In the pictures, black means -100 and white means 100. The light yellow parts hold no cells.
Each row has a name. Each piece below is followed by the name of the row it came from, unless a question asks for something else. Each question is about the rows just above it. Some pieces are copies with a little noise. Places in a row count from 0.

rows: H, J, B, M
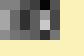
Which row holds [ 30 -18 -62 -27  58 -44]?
B
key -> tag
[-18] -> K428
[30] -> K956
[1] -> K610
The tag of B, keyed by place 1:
K428

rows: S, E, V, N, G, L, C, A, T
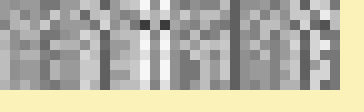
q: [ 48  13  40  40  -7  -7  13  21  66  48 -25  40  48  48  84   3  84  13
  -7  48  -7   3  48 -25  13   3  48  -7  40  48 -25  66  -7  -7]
N
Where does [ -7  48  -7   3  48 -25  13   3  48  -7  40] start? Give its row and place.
N, 18
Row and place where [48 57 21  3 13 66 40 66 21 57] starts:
E, 9
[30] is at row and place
V, 17
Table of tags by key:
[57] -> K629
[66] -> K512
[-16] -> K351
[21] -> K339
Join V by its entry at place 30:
K512
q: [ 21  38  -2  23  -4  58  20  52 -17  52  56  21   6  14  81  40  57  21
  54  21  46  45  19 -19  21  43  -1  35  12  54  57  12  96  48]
E

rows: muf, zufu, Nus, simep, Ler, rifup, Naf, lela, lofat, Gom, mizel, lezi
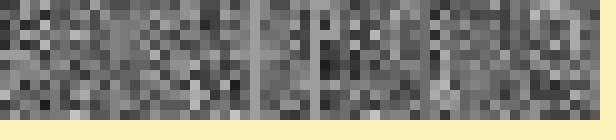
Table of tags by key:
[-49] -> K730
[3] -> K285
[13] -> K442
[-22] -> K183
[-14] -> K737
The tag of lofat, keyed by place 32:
K285
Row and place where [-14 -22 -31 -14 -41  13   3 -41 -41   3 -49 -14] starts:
muf, 13
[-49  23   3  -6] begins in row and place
zufu, 21

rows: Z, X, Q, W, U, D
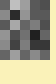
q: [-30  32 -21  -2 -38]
Q
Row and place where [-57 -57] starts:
U, 3
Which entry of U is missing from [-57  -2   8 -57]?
[-48]
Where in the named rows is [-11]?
W, 2
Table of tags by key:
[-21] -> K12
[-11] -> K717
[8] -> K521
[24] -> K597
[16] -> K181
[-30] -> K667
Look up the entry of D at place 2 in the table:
K12
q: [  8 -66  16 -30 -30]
X

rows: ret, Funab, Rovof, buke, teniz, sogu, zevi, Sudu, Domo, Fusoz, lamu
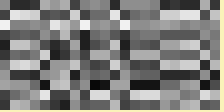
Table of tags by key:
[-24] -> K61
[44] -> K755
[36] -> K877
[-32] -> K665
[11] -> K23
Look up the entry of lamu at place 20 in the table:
K665
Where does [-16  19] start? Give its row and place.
Domo, 17
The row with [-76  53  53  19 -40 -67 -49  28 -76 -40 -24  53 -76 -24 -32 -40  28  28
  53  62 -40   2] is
teniz
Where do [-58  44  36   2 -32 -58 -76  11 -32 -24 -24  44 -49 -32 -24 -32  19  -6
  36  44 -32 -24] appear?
lamu
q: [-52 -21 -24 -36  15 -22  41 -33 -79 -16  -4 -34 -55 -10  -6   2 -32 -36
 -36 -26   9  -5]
buke
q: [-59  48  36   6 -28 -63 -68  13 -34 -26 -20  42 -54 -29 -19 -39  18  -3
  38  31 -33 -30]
lamu
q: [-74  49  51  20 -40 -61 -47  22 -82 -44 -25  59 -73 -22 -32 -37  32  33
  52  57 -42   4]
teniz

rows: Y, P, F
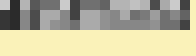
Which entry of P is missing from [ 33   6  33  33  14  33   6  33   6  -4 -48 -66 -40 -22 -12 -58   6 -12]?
[23]
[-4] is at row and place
P, 14
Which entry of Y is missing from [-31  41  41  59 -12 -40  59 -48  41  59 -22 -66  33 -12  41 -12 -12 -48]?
[51]
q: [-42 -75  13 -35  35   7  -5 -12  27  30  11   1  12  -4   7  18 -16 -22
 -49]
F
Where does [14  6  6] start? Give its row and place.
F, 10

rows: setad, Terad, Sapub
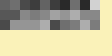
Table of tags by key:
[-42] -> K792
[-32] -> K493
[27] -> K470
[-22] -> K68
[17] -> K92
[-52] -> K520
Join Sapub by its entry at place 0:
K792
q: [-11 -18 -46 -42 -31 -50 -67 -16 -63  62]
setad
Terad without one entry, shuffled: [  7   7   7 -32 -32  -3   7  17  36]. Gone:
[27]
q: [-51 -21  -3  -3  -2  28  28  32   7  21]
Terad

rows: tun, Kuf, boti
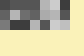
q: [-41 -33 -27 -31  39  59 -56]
tun
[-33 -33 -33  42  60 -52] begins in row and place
tun, 1
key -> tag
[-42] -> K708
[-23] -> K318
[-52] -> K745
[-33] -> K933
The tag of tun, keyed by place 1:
K933
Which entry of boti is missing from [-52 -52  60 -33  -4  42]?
[50]
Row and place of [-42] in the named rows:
tun, 0
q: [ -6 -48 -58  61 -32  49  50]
boti

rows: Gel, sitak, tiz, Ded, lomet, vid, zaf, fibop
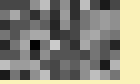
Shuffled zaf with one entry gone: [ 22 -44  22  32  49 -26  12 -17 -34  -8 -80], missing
[41]
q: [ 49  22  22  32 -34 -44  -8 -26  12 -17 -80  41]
zaf
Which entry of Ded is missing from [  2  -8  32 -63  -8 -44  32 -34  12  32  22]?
[-54]
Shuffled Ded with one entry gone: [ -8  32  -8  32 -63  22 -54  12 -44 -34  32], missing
[2]
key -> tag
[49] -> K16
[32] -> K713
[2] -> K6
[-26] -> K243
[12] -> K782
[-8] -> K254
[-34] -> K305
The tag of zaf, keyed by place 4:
K305
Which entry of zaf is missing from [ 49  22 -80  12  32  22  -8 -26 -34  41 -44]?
[-17]
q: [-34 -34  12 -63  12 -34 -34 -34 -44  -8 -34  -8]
vid

